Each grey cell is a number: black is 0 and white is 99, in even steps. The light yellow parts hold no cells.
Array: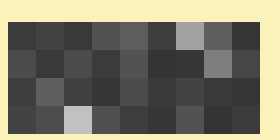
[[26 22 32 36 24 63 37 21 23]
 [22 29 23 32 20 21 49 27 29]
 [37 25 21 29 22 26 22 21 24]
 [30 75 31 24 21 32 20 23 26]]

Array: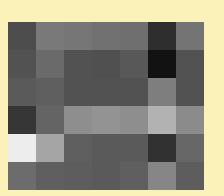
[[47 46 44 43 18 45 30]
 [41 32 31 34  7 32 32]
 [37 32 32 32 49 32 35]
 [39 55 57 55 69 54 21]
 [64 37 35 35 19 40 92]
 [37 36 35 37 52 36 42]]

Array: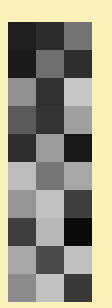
[[17 45 12]
 [43 18 10]
 [19 77 56]
 [20 62 35]
 [60  9 18]
 [46 65 73]
 [75 24 58]
 [71  4 24]
 [29 74 65]
 [75 22 54]]

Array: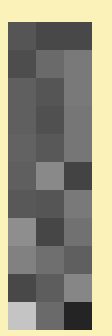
[[28 28 33]
 [41 47 30]
 [33 47 37]
 [31 46 37]
 [34 46 38]
 [53 26 37]
 [33 47 34]
 [27 44 55]
 [43 37 50]
 [36 52 28]
 [41 14 76]]

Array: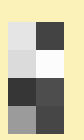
[[26 89]
 [98 85]
 [30 21]
 [27 60]]

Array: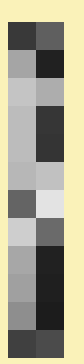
[[37 22]
 [13 64]
 [67 76]
 [21 73]
 [20 73]
 [75 71]
 [88 39]
 [41 80]
 [13 65]
 [12 62]
 [11 55]
 [29 25]]
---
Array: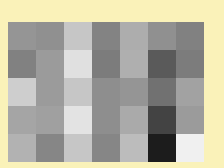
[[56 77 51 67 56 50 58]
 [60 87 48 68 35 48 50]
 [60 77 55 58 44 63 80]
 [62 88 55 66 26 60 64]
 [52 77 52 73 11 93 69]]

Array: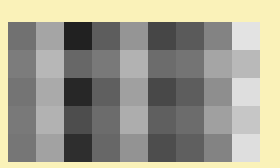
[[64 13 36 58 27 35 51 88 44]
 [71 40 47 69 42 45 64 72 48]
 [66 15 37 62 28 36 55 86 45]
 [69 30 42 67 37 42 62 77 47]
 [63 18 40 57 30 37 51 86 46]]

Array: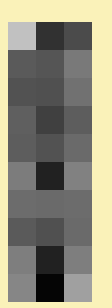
[[19 29 75]
 [33 47 35]
 [31 44 32]
 [25 36 37]
 [32 41 36]
 [13 50 48]
 [41 42 42]
 [31 41 35]
 [13 49 49]
 [ 2 62 52]]

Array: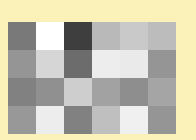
[[99 24 72 78 73 47]
 [83 42 92 91 58 58]
 [56 80 63 55 64 50]
 [92 50 74 93 58 59]]

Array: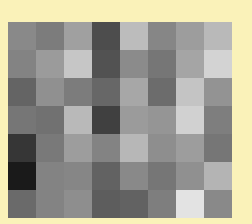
[[48 62 30 73 52 61 72 53]
 [60 77 32 54 46 64 82 51]
 [56 48 40 65 42 76 57 39]
 [44 72 25 60 58 81 49 46]
 [47 61 51 71 55 61 46 21]
 [51 52 38 53 46 56 70 10]
 [51 55 36 38 49 88 53 41]]

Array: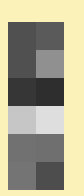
[[35 31]
 [56 31]
 [18 21]
 [86 77]
 [43 44]
 [30 45]]

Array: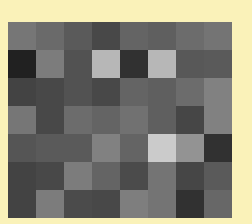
[[41 35 28 39 37 42 45 46]
 [48 32 71 19 71 34 35 13]
 [28 32 28 39 37 42 50 26]
 [28 42 39 44 37 27 50 46]
 [35 35 50 39 79 57 19 33]
 [28 48 39 29 45 27 35 26]
 [48 29 28 49 45 19 40 26]]

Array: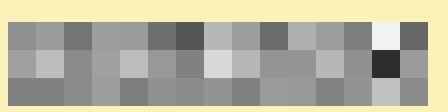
[[60 45 61 60 43 33 71 61 42 68 61 49 94 40 56]
 [73 54 62 73 59 50 84 71 58 58 71 56 18 60 62]
 [50 54 61 49 56 54 57 50 60 59 51 57 75 54 50]]

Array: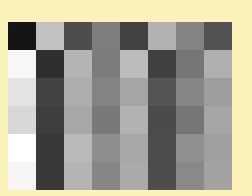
[[75 30 49 26 69 51 32  8]
 [18 70 48 73 25 46 68 96]
 [26 67 51 64 33 52 61 88]
 [24 65 47 69 29 46 64 84]
 [22 72 55 65 30 56 62 99]
 [22 70 52 66 30 53 63 95]]
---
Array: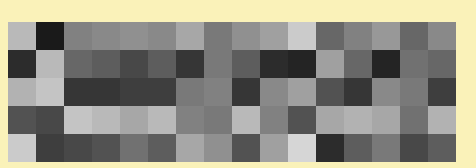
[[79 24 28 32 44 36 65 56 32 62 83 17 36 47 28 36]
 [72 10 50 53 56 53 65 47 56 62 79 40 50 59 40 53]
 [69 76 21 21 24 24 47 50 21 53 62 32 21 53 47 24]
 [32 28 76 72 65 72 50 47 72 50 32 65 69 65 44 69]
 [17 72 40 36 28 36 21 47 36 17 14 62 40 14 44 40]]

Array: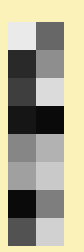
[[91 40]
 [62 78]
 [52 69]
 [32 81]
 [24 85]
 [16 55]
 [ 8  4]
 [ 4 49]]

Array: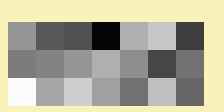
[[98 65 80 62 44 74 40]
 [58 34 31  2 68 77 24]
 [48 51 58 68 55 27 44]]

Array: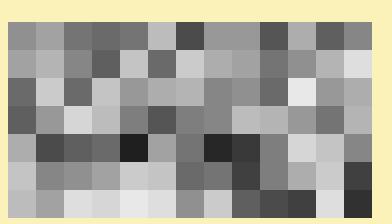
[[76 52 56 63 79 76 41 45 25 49 67 79 25]
 [73 63 86 83 90 86 56 79 37 29 25 86 19]
 [67 29 37 41 12 63 45 15 22 49 83 76 52]
 [63 70 52 37 76 41 79 67 63 45 56 70 86]
 [56 63 45 41 45 73 29 59 59 33 67 37 52]
 [41 79 41 76 59 67 70 52 56 41 90 59 67]
 [37 59 83 73 49 33 49 52 73 70 59 45 70]]

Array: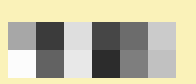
[[98 38 90 17 49 75]
 [65 23 86 27 42 79]]

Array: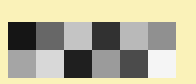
[[64 84 12 60 29 95]
 [ 8 40 76 19 72 56]]

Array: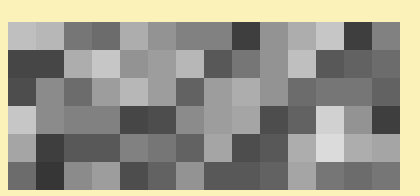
[[77 54 50 50 27 30 54 61 64 30 38 81 57 24]
 [74 71 46 42 67 57 50 50 24 57 67 77 24 50]
 [64 24 34 34 50 46 38 64 30 34 67 85 67 64]
 [42 21 54 61 30 38 57 34 34 38 64 46 42 46]
 [30 54 42 61 71 61 38 61 67 57 42 46 46 38]
 [27 27 67 77 57 61 71 34 46 57 74 34 38 42]]
